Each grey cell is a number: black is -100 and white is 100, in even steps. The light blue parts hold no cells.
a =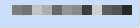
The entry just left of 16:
-18
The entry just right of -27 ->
-35

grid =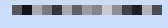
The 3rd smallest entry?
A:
-58
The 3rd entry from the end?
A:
-76
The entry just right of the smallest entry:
32
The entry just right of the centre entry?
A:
4

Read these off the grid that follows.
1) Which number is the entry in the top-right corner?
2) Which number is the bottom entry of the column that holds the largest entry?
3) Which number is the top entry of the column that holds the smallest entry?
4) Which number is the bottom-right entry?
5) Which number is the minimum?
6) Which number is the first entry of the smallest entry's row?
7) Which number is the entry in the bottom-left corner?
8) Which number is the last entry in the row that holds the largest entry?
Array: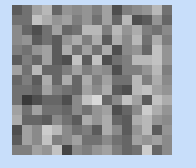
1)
-11
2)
16
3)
-11
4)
8
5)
-55
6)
-11
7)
-1
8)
35

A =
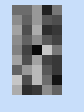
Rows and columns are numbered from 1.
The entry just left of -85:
-15
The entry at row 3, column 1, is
27
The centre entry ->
-93
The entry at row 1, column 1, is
-15
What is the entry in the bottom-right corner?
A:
-23
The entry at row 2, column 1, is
10
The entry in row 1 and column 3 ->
19
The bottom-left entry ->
35
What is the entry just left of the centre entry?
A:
-48
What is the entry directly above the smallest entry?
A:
10

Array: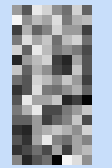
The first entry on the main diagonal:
21
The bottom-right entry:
12
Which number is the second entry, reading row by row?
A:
-33
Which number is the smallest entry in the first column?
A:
-71
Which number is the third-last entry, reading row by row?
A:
93
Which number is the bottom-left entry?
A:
3
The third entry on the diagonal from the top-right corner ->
21
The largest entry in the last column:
65
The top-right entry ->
-23
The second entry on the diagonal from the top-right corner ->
38
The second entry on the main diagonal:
12
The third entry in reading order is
83
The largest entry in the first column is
93

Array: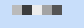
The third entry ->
85
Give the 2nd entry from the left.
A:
-53
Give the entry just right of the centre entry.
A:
28

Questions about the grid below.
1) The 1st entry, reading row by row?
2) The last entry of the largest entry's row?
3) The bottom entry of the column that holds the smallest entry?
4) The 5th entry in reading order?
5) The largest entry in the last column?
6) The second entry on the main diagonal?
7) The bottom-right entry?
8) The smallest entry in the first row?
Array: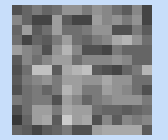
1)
-37
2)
6
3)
-21
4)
-13
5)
42
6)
-21
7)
-29
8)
-47

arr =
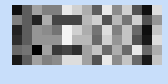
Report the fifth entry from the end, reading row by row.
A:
9
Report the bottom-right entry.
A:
54
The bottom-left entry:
-81
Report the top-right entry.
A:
73
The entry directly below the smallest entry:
26
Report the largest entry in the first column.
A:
0
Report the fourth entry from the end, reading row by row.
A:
54
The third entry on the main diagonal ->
17
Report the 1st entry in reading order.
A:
-89
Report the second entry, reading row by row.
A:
-27
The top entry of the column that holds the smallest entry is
26
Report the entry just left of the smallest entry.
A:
-9
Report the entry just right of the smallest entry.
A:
26
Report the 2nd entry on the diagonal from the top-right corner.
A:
-36

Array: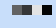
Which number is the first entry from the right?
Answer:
-96
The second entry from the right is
78

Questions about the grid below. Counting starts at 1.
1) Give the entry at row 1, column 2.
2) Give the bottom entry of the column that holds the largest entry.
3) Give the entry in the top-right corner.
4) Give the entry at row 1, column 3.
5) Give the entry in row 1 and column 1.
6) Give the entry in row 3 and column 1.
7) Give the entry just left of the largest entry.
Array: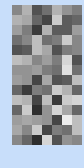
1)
40
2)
15
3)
-2
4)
-36
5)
6
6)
23
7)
-46

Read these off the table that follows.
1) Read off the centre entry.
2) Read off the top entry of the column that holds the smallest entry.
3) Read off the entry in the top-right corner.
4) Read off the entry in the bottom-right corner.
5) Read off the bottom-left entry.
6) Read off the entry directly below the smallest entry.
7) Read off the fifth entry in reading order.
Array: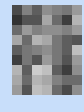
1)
11
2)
-42
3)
21
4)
11
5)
21
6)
-16
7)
1

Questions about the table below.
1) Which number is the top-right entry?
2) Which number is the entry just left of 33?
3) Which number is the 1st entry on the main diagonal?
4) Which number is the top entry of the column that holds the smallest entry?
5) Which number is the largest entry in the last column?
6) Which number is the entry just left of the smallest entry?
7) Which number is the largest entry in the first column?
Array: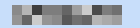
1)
-12
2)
42
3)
8
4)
-51
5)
24
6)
42
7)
16
